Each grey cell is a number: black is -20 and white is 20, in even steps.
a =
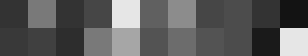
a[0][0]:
-12
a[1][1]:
-10
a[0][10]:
-17
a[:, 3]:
[-9, -1]
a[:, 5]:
[-5, -7]

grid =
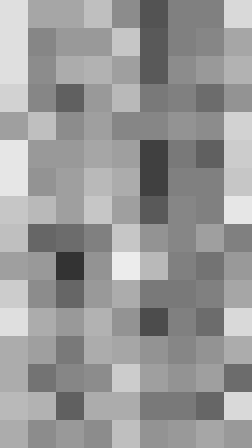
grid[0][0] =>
15
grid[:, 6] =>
[0, 0, 2, 0, 3, -1, 0, 1, 1, 0, -1, 0, 1, 3, -1, 4]
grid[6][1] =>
3
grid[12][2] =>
-1
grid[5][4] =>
5
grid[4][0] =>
5
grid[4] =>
[5, 10, 2, 5, 1, 1, 3, 2, 13]
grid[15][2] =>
4
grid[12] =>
[7, 5, -1, 7, 6, 3, 1, 3, 7]
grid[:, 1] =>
[6, 1, 2, 1, 10, 4, 3, 9, -4, 4, 2, 7, 5, -2, 8, 2]
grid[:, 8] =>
[14, 6, 8, 3, 13, 12, 11, 16, 0, 4, 6, 14, 7, -3, 14, 4]
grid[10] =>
[12, 2, -4, 4, 7, -1, -1, 0, 6]
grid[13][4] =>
12
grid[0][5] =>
-7
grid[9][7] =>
-2
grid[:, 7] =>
[0, 1, 4, -3, 2, -5, 0, 0, 5, -2, 0, -3, 3, 5, -4, 6]
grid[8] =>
[10, -4, -3, 0, 11, 3, 1, 5, 0]
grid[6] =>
[16, 3, 5, 9, 7, -10, 0, 0, 11]
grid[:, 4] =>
[2, 11, 5, 9, 1, 5, 7, 5, 11, 17, 7, 3, 6, 12, 7, 10]
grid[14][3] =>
7
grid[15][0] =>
7
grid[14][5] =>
-1
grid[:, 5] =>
[-7, -6, -6, -1, 1, -10, -10, -6, 3, 9, -1, -8, 3, 5, -1, 3]

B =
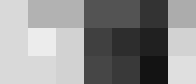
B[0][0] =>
14
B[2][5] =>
-17
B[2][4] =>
-11
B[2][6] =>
15
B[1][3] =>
-10
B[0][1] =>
8
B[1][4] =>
-13

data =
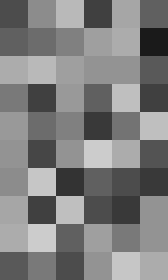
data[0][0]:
-8
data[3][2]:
4
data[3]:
[-1, -10, 4, -5, 10, -10]
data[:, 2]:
[9, 0, 5, 4, 0, 3, -12, 10, -5, -8]
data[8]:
[7, 12, -5, 5, -1, 3]
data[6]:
[2, 11, -12, -5, -8, -11]
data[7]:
[6, -10, 10, -8, -11, 3]
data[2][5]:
-6
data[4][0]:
4
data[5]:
[3, -9, 3, 12, 7, -7]
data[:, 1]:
[2, -3, 9, -10, -3, -9, 11, -10, 12, -1]
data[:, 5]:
[-5, -16, -6, -10, 10, -7, -11, 3, 3, 7]
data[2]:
[7, 9, 5, 3, 3, -6]
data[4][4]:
-2
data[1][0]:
-5
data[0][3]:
-10

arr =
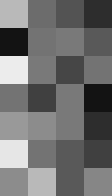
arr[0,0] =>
9
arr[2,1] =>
-1
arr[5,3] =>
-10
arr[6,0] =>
2
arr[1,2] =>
-1
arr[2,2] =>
-9
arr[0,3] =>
-13
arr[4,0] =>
4
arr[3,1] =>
-10
